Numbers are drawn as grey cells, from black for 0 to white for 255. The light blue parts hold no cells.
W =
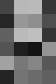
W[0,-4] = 68
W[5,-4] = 36
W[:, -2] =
[186, 143, 191, 19, 134, 107]
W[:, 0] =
[68, 38, 97, 84, 162, 36]
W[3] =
[84, 31, 19, 148]

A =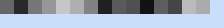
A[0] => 102
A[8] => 90
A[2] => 119
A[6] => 130
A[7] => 32

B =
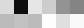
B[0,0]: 219
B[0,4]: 147
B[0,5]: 132
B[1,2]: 187

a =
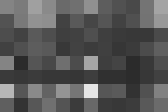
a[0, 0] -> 132
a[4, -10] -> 85
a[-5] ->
[65, 80, 93, 89, 56, 66, 60, 64, 54, 59, 76, 95]
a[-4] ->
[132, 43, 85, 72, 111, 76, 166, 62, 68, 43, 56, 78]
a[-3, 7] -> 48
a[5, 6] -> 62
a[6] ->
[183, 86, 138, 99, 148, 118, 230, 86, 90, 50, 81, 129]
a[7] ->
[95, 51, 87, 112, 84, 59, 104, 59, 56, 60, 89, 107]
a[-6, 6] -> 79
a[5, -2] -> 55
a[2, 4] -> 63
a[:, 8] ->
[81, 66, 58, 54, 68, 48, 90, 56]
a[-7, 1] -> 121
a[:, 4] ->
[106, 66, 63, 56, 111, 55, 148, 84]
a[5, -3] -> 44
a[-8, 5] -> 112
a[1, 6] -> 70
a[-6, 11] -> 74
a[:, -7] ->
[112, 89, 65, 66, 76, 54, 118, 59]
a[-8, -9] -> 138
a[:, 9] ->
[73, 80, 56, 59, 43, 44, 50, 60]
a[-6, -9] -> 78

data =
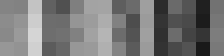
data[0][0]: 132
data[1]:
[140, 148, 205, 109, 108, 149, 156, 173, 129, 77, 155, 52, 80, 74, 28, 119]
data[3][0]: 151
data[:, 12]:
[106, 80, 108, 73]
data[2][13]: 68
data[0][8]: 94
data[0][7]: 164
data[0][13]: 84
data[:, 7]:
[164, 173, 181, 176]
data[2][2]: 213
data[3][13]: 83
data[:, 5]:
[127, 149, 129, 151]
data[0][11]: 43

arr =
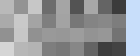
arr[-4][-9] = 185
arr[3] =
[213, 183, 179, 126, 120, 135, 100, 61, 67]
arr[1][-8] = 201
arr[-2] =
[145, 199, 145, 153, 151, 157, 147, 151, 115]
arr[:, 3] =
[109, 127, 153, 126]
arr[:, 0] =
[185, 170, 145, 213]
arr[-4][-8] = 147
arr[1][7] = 136
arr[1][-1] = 125
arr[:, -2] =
[100, 136, 151, 61]
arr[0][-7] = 199

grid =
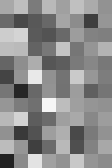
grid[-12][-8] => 168
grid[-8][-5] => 86
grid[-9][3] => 120
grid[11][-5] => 161
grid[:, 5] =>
[192, 140, 157, 118, 122, 202, 157, 159, 169, 73, 79, 200]
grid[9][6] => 122
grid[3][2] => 99
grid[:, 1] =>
[190, 73, 212, 186, 142, 149, 38, 124, 211, 57, 150, 138]
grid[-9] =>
[189, 186, 99, 120, 196, 118, 149, 179]
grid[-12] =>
[168, 190, 123, 185, 160, 192, 171, 146]
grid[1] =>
[106, 73, 88, 104, 165, 140, 62, 150]
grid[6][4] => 114
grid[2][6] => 130
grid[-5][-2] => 149
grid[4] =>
[101, 142, 173, 86, 93, 122, 135, 120]
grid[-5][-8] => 150
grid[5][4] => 115
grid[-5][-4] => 189
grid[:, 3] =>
[185, 104, 83, 120, 86, 145, 147, 246, 107, 158, 107, 161]
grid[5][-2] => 151
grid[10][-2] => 130
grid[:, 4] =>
[160, 165, 105, 196, 93, 115, 114, 189, 159, 175, 185, 146]
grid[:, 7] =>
[146, 150, 127, 179, 120, 125, 117, 145, 157, 146, 168, 139]
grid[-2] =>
[188, 150, 63, 107, 185, 79, 130, 168]
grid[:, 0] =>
[168, 106, 205, 189, 101, 68, 118, 150, 184, 145, 188, 34]
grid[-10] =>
[205, 212, 90, 83, 105, 157, 130, 127]

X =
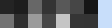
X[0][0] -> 36
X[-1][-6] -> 47
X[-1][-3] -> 197
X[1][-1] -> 52
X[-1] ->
[115, 47, 155, 71, 197, 53, 52]

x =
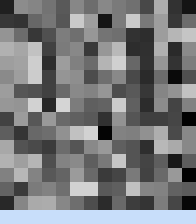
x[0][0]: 32
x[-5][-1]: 136
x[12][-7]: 58
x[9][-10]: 145
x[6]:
[157, 86, 81, 65, 106, 137, 131, 150, 77, 89, 55, 133, 147, 194]
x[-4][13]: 93
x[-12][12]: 42
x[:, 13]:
[20, 108, 197, 138, 125, 80, 194, 130, 2, 136, 136, 93, 2, 92, 7]
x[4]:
[158, 162, 206, 45, 157, 128, 107, 180, 208, 103, 49, 150, 51, 125]
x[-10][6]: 76
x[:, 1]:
[140, 51, 108, 166, 162, 158, 86, 148, 156, 53, 83, 159, 183, 59, 134]
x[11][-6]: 198
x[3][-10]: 123
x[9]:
[94, 53, 104, 110, 145, 193, 210, 4, 130, 127, 145, 174, 74, 136]
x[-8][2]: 210
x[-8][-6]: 204
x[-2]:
[99, 59, 123, 130, 111, 210, 210, 89, 95, 193, 133, 130, 98, 92]
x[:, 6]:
[109, 158, 151, 57, 107, 76, 131, 95, 89, 210, 137, 94, 105, 210, 77]
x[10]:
[168, 83, 74, 59, 108, 85, 137, 153, 95, 84, 46, 184, 170, 136]
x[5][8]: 137
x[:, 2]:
[133, 103, 55, 194, 206, 204, 81, 210, 87, 104, 74, 181, 131, 123, 170]
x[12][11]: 105
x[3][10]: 48
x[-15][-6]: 122
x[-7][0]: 66
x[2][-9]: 111
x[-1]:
[40, 134, 170, 172, 135, 110, 77, 43, 105, 61, 52, 125, 70, 7]
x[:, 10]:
[72, 121, 45, 48, 49, 42, 55, 44, 63, 145, 46, 68, 66, 133, 52]

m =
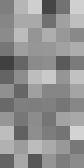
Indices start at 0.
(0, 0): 126
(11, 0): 100
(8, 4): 162
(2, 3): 174
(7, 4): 118
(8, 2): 140
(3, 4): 161
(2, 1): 188
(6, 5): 164
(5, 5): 193
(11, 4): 125
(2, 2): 149
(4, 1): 102
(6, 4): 134
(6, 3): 134
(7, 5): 135
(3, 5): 173
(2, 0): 139
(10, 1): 156
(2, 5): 137
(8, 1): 119
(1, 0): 134
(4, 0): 64

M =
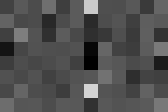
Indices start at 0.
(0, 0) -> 66
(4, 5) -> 64
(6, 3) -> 74
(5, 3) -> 65
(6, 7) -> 84
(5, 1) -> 73
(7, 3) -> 77
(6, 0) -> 72
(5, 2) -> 82
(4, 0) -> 61
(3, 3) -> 79
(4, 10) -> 80
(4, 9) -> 75
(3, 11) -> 122
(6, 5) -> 87
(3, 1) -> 70
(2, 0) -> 64
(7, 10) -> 90
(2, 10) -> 95
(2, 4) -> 92
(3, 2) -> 82
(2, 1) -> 126
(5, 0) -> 81
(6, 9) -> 66
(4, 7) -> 92
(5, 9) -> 46
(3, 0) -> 20
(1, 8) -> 84
